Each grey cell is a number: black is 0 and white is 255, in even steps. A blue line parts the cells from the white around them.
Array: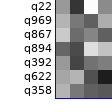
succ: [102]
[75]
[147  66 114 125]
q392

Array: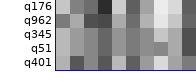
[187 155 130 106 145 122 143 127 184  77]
q51
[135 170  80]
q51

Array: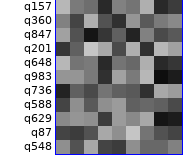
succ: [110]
[41]
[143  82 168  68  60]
q548

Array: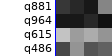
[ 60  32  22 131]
q881
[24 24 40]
q964
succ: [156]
[172]
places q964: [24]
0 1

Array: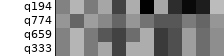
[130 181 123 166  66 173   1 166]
q194
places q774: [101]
1 4 10

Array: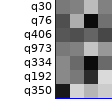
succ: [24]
[212]
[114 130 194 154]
q973
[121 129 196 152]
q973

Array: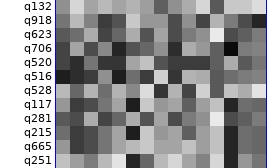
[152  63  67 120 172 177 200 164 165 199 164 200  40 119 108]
q665
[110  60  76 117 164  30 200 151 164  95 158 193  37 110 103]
q215
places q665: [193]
9 11

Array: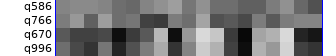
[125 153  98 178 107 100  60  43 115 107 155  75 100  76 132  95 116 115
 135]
q766
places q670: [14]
4 8
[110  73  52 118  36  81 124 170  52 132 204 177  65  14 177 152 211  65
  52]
q996
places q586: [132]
0 3 6
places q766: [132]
17 18
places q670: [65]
1 2

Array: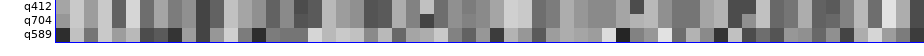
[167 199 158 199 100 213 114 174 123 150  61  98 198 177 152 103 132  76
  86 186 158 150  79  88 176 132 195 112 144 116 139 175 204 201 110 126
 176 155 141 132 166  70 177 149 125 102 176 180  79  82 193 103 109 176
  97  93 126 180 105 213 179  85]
q412
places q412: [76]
17 41 48 49 61

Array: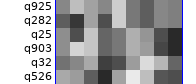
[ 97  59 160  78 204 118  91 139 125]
q282
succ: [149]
[78]
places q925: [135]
0 3 7
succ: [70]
[41]
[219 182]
q32

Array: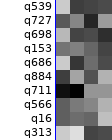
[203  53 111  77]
q686
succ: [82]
[178]
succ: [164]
[82]
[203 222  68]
q313
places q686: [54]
1
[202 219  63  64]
q313
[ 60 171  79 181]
q884

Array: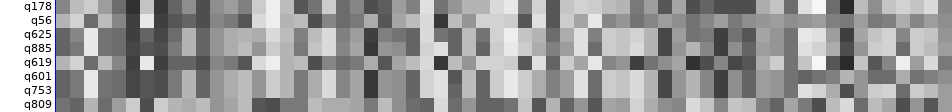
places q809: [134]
44 47
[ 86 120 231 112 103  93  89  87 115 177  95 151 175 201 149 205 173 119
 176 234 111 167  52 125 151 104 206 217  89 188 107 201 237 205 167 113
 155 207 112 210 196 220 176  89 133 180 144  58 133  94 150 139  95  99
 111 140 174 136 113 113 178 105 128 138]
q601
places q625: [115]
3 24 27 30 45 48 52
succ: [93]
[157]
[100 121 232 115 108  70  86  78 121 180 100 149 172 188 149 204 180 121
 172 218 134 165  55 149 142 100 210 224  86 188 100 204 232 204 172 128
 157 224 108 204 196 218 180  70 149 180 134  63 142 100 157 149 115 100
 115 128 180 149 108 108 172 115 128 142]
q601
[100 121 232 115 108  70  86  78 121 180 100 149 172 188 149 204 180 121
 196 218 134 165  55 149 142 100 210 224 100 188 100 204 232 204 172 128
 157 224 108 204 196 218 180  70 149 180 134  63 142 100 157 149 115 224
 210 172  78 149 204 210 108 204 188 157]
q885

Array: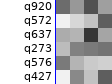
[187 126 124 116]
q273
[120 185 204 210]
q576

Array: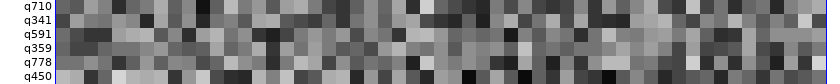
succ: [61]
[102]
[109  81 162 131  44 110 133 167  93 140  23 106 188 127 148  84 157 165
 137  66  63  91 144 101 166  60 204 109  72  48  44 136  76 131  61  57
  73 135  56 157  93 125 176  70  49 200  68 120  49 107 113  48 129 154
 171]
q710
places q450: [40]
13 21 26 43 47
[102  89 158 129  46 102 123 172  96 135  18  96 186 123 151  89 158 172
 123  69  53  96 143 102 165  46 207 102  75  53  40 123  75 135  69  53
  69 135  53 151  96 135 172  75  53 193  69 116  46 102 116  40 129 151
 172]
q710
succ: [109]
[75]

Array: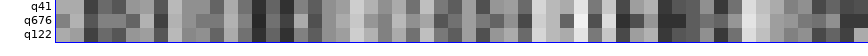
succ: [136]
[144]
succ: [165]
[86]

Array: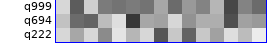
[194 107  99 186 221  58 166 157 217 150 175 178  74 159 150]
q694
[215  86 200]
q222
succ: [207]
[123]

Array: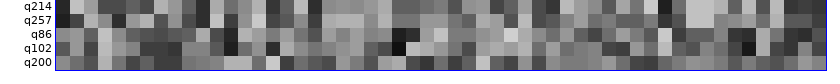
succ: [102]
[123]
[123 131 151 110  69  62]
q200
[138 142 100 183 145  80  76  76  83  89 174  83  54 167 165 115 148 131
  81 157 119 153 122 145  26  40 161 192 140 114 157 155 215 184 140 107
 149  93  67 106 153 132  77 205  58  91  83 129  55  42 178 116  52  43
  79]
q86
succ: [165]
[116]
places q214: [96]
5 9 16 24 25 32 48
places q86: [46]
25 49 53
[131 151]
q200

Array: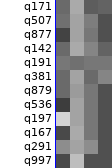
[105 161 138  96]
q142
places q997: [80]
2 3
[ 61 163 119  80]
q536
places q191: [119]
0 2 3

